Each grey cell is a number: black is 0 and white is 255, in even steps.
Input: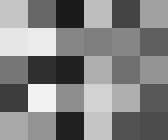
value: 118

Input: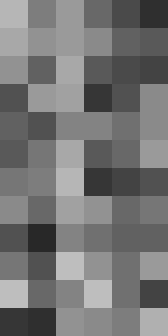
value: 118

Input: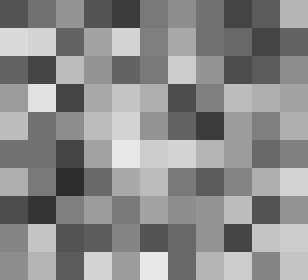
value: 76

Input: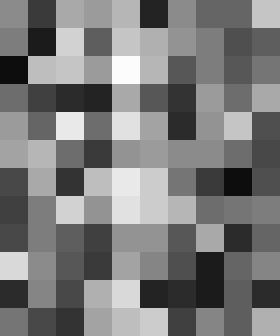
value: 217

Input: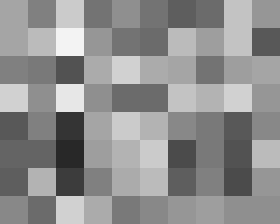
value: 100

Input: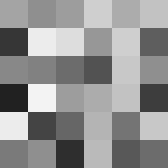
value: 33

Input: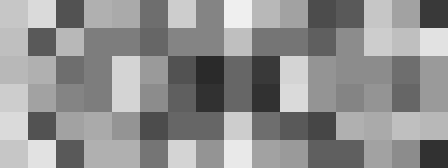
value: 205

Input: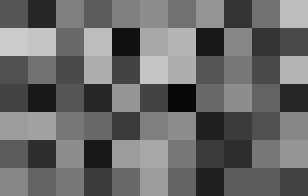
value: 156

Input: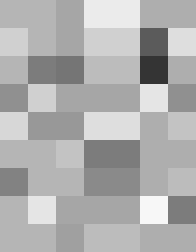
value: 130
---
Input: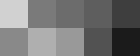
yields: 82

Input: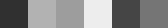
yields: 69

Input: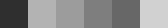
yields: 103

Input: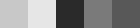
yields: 122

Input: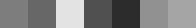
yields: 145

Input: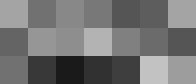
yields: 194

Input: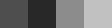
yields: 140

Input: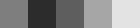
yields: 166
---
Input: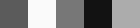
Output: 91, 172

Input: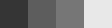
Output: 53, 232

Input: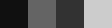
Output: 16, 204

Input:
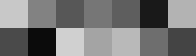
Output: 200, 68

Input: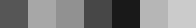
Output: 86, 203

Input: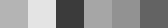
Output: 180, 99

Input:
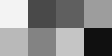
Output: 243, 16

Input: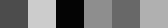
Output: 76, 176

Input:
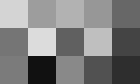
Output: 212, 46

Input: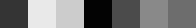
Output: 52, 109
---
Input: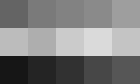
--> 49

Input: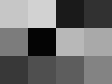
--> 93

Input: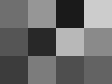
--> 78

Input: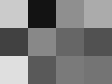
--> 122

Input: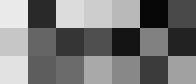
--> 107

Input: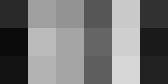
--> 165

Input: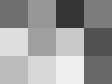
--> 238
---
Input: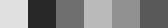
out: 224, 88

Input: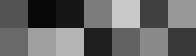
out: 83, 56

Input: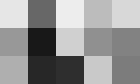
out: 230, 124

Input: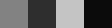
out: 130, 11

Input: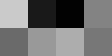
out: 202, 119

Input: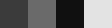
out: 59, 227

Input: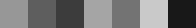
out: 151, 24
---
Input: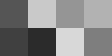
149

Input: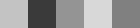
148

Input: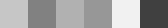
177

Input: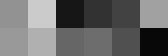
22

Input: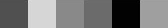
137

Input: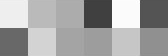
172

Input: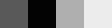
175
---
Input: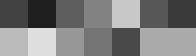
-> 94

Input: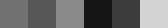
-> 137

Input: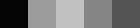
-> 193

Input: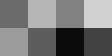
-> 129

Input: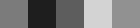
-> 93

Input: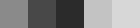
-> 43

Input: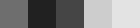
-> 69
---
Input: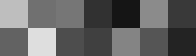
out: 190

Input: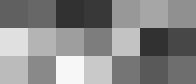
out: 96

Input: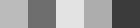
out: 187

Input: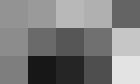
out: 147

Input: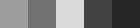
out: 157

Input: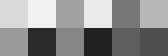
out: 217

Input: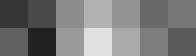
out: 55

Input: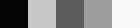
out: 5
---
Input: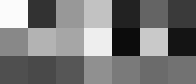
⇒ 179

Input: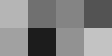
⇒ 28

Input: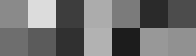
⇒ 91

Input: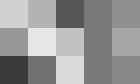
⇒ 230

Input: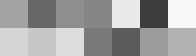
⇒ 199

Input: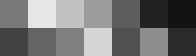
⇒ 100

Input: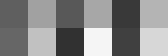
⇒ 193

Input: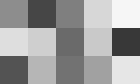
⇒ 207

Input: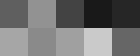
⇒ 138

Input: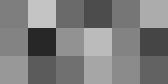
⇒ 39
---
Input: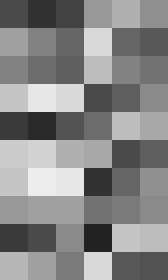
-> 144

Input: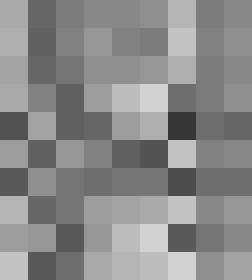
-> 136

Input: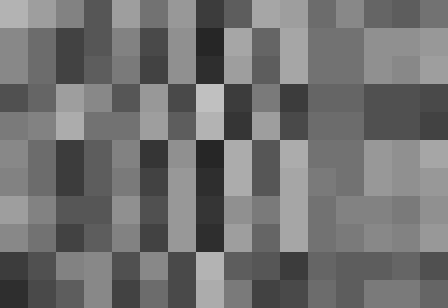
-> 114

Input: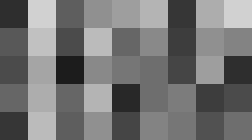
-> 209

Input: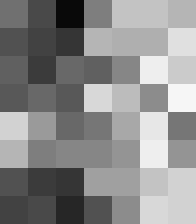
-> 181
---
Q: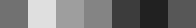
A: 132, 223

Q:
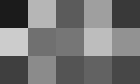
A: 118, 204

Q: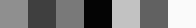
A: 4, 250

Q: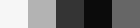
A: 52, 246

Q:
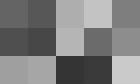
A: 181, 202

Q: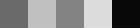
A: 131, 220

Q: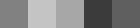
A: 167, 196

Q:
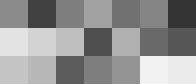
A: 79, 241
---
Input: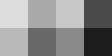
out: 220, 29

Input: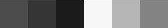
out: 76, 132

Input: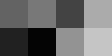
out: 99, 197

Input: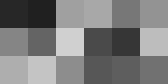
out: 39, 113

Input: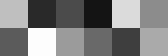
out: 191, 170

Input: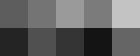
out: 93, 101

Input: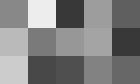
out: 136, 103

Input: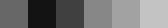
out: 103, 195
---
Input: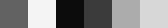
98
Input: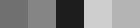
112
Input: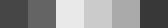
70
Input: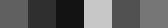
96
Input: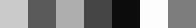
202
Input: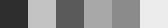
46
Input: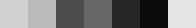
208
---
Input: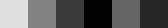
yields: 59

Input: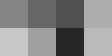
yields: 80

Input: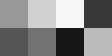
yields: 246

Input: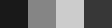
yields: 204

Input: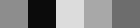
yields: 220

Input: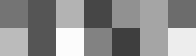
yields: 179
